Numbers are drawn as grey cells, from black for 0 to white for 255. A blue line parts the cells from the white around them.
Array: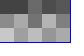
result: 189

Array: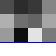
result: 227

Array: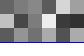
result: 113

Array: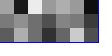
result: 111

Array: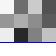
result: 129

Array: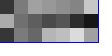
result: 103
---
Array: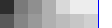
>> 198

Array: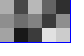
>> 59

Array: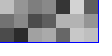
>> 179

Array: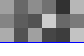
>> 104

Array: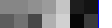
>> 7

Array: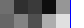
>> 173

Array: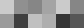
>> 53

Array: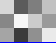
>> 204

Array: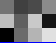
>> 201

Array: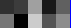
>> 84
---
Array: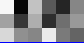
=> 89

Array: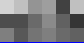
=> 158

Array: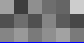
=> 110

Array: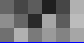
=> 31

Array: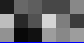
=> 71

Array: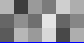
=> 123
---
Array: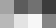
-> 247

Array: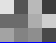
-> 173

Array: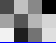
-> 182

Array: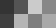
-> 126

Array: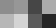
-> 91

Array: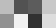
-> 49

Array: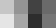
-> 45
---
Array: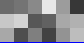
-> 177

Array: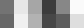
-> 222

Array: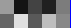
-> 136

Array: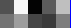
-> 125

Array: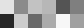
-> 160

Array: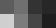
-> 30
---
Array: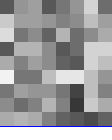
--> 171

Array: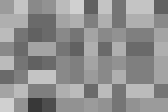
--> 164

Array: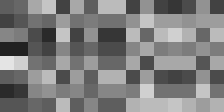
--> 187

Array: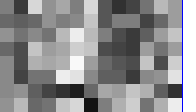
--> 196

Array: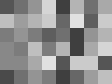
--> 180
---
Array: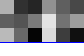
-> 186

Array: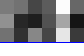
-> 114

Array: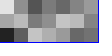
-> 34

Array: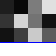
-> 18

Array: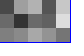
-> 127

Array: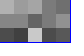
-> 76
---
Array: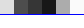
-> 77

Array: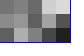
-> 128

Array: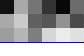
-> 169

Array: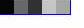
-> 104

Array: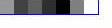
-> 66

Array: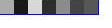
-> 24

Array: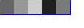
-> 152

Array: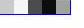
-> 246

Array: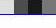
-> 77
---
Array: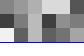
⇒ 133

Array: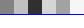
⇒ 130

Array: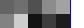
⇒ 99

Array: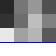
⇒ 39

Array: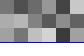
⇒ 118

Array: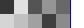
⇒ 54

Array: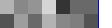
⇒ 179

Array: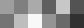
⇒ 158
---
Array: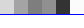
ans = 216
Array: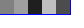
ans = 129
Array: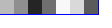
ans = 186
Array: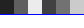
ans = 34
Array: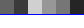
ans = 99
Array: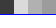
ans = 59
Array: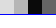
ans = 221
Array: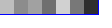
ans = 190
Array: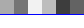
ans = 171
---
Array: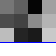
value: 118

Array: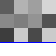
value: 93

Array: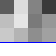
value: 92

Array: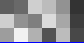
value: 94

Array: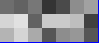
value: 110

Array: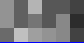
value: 147

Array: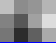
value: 192

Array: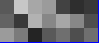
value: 89

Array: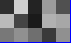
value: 46

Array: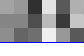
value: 164
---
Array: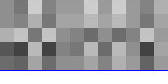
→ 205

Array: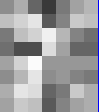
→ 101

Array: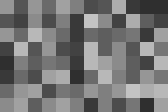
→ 150

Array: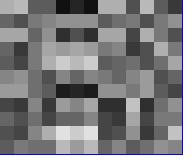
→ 92

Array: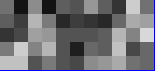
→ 140
